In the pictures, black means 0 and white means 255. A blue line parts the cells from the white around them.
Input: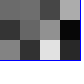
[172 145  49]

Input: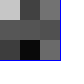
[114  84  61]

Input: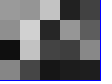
[ 65 150  67  69]

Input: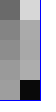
[215 132]

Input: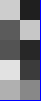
[31 91]

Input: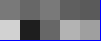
[ 90 179]

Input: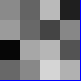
[ 31  68 167 104]
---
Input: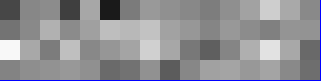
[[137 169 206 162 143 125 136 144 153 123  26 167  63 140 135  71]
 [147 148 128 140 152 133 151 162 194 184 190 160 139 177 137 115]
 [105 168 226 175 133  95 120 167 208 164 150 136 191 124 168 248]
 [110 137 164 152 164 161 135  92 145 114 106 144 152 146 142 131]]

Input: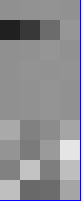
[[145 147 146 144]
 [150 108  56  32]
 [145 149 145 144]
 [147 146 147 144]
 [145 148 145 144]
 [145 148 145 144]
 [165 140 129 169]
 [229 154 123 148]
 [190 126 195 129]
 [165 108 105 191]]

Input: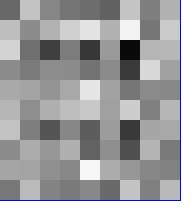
[[177 127 196  97 109 117 134 195 104]
 [202 118 243 177 227 207 178 140 190]
 [183 181  10 154  55 124  63 111 211]
 [161 216  58 139 115 140 141 123 140]
 [136 139 118 162 229 168 148 164 169]
 [182 128 205 160 200 189 175 142 181]
 [169 166  57 156  93 135  84 126 194]
 [121 180  80 143  98 175 151 172 140]
 [129 135 151 172 247 136 144 163 166]
 [185 128 195 106 136 122 132 186 120]]

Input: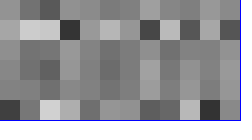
[[138 152 127 134 159 128 123 139 145  89 114 147]
 [ 85 167  86 186  71 150 182 153  52 200 204 166]
 [146 129 130 113 143 124 113 131 152 118 115 143]
 [153 130 145 120 161 124 108 128 150  97 113 135]
 [150 125 150 126 156 126 115 129 136 112 128 130]
 [137  51 184 103  94 145 149 111 174 209 119  64]]

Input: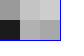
[[205 196 154]
 [168 177  27]]

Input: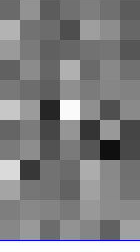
[[ 92 112 126 112  92 146 106]
 [103 141 158  78 108 114 179]
 [ 86 117 114 102  96 122 154]
 [112 136 106 176 102 139  97]
 [130 134 123 143  95 109 120]
 [138  79 143 250  37 155 199]
 [ 69 153  52 149  70 123 101]
 [ 72  15  85 122  82 141 122]
 [112 137 172 107 114  55 218]
 [115 139 161  98 114 118 164]
 [138 140 152 121 131 136 126]
 [161  97 133 146 108 153 135]]

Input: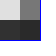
[[119 224]
 [ 42  49]]

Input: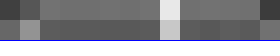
[[ 60 112 113 114 112 232 114 111 113 111 111 114  86  64]
 [113  90  93  88  92 200  91  89  89  90  90  92 147 103]]

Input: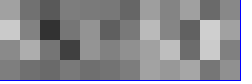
[[136 106 160 132 158 102 120 122 125  89 113 161]
 [161 207  97 133 186 121  95 147 118  50 130 202]
 [128 203 108 190 161 144 129 148  64 117 173 138]
 [144 118 166 152 162 125 115 111 121 106 112 126]]
